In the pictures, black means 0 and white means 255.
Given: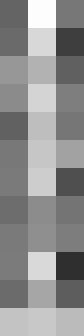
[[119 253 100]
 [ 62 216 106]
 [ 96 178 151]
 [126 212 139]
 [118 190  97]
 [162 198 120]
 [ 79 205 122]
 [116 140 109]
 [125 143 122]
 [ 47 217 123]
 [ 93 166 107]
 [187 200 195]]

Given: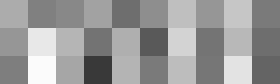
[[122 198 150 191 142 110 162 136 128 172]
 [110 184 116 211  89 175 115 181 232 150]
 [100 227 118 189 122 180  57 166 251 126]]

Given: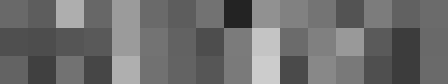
[[107  97 124  83 116 129 145  35 114  93 106 155 103 174  93 105]
 [105  60  90 153 128 107 196 123  77  98 115 155  89  85  77  79]
 [106  60  79 121 136  74 204 122  86  99 113 175  70 114  64  99]]

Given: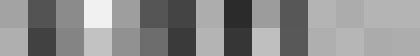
[[180 180 172 180  87 156  43 173  68  85 158 241 139  83 163]
 [173 171 182 175  88 191  54 180  58 109 145 194 132  65 175]]

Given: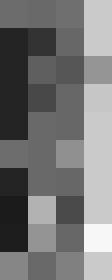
[[202 111 105 108]
 [202 103  51  36]
 [149  86  95  36]
 [198 103  72  36]
 [202 103 105  36]
 [202 144 105 109]
 [202 103 105  36]
 [202  74 178  27]
 [247 103 148  29]
 [202 128 105 134]]

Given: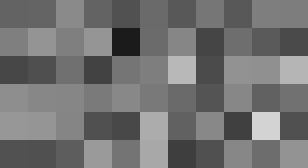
[[125 126  88 118  88 106  81  99 138 100  99]
 [ 74  90 110  69 134 107  27 149 127 148 127]
 [181 144 146  75 184 126 117  66 112  79  71]
 [113  97 135  84 106 121 136 122 134 135 142]
 [ 80 211  64 136  97 172  72  80 133 149 151]
 [147 109 135  80  62 168 116 154  93  80  81]]
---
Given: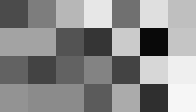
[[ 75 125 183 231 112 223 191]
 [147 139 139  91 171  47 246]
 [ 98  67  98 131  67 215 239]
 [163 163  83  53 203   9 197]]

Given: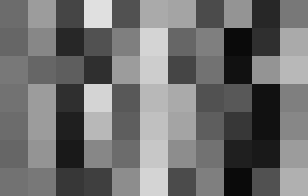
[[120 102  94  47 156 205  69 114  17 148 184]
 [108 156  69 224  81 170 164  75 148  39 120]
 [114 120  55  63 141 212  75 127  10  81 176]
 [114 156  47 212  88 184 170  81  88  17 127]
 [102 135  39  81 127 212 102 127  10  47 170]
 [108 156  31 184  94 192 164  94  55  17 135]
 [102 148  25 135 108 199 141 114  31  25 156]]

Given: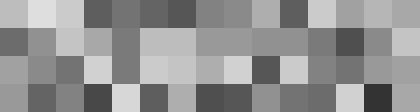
[[189 222 203  94 115 100  86 130 138 174  94 203 161 182 168]
 [108 145 196 168 122 189 189 153 153 145 145 122  79 138 196]
 [153 100 130  72 215  94 174  79  86 145 115 108 209  51 168]
 [161 138 115 209 122 203 196 174 209  86 203 130 115 153 161]]

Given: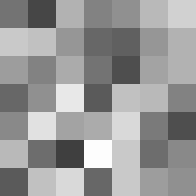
[[103 144 232  90 193 185 130]
 [ 90 193 217 103 201 157 144]
 [115  70 178 130 144 185 209]
 [157 130 171 115  78 163 178]
 [137 225 163 171 217 122  78]
 [201 193 150 103  96 150 178]
 [185 109  63 253 201 109 137]]

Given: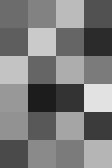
[[108 130 187  81]
 [195 101 173 123]
 [146  88 165  59]
 [ 74 138 123 181]
 [ 94 202 101  43]
 [152  28  51 226]]

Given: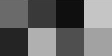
[[ 36 176  79 162]
 [106  57  15 197]]

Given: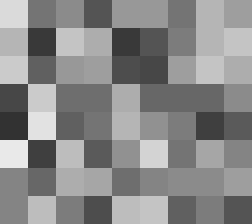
[[181  57 196 173  57  84 124 181 196]
 [233  63 189  90 145 211 116 166 132]
 [132 103 173 166 110 132 139 139 158]
 [203  96 152 158  77  71 158 196 173]
 [218 116 139  84 152 152 116 181 158]
 [132 189 124  77 189 196  96 124  84]
 [ 71 203 110 110 173 103 103 103 139]
 [ 50 226  96 116 181 145 124  63  90]]

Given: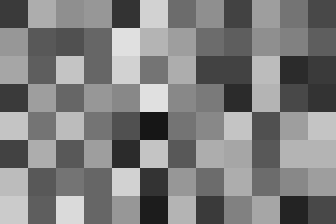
[[203  94 218 102 151  28 180  58 129 166  35  72]
 [166  94 196 102 210 116 173  66  66 188  43  58]
 [196 116 188 116  80  22 116 136 196  80 158 196]
 [ 58 173 143 151  51 210 108 143  66 158 116  72]
 [188  88 116 102 210  51 151 108 173 108 136 158]
 [ 58 158 102 151 136 224 136 122  43 180  72  51]
 [ 66 173  88 158  43 196  88 173 166  88 180 180]
 [151  88  80 102 224 180 158 108  94 143 129  94]]

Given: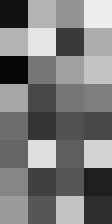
[[155  86 195  45]
 [  5 118 161 195]
 [ 17 180 148 237]
 [167  72 118 126]
 [102 223  94 211]
 [134  65  86  30]
 [110  52  80  72]
 [180 230  58 173]]
